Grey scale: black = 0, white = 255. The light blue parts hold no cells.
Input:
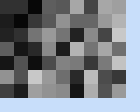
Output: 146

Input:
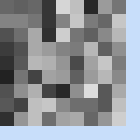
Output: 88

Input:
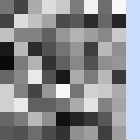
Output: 103

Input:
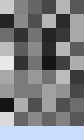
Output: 21

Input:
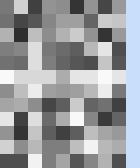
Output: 209

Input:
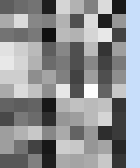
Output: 158

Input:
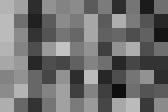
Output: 139
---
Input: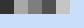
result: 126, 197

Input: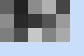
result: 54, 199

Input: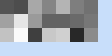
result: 99, 250

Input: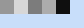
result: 124, 215

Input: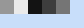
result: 19, 234

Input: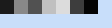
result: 192, 220
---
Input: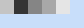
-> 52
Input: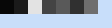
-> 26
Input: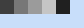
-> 119
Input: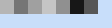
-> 117
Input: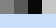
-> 88
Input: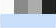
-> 137
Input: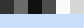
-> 107
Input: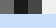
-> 26
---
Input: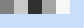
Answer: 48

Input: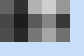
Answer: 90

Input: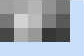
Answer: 187

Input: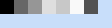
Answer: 222

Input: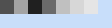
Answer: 106

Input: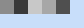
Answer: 200

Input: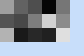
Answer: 125

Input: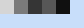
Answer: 53

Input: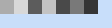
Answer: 195
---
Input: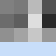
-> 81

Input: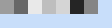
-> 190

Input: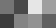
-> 159

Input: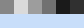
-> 113

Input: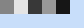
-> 152

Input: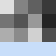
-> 57

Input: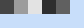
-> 46
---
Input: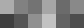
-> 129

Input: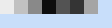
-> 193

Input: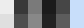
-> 56

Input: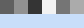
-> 145

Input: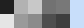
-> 178

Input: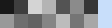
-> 62

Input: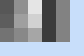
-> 144

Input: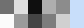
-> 222
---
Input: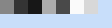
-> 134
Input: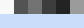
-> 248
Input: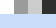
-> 254
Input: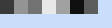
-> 58
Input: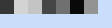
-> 54
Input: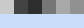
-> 202
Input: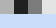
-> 178
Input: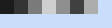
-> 28
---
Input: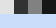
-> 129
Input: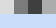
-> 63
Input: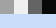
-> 100
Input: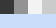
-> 243
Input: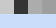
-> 172
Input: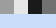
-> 26
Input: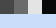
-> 228
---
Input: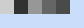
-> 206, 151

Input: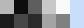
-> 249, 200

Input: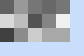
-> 240, 217

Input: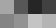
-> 196, 180

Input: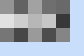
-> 225, 206

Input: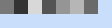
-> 216, 182
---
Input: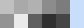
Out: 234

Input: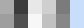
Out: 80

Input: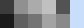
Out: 96

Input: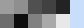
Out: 13

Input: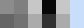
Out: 114

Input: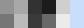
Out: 187

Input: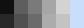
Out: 80

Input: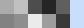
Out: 142

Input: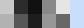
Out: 87
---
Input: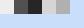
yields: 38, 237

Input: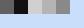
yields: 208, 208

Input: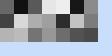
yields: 159, 238

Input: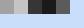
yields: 54, 196

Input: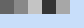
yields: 196, 196

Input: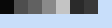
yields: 138, 196

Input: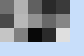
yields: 146, 223

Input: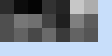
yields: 66, 199
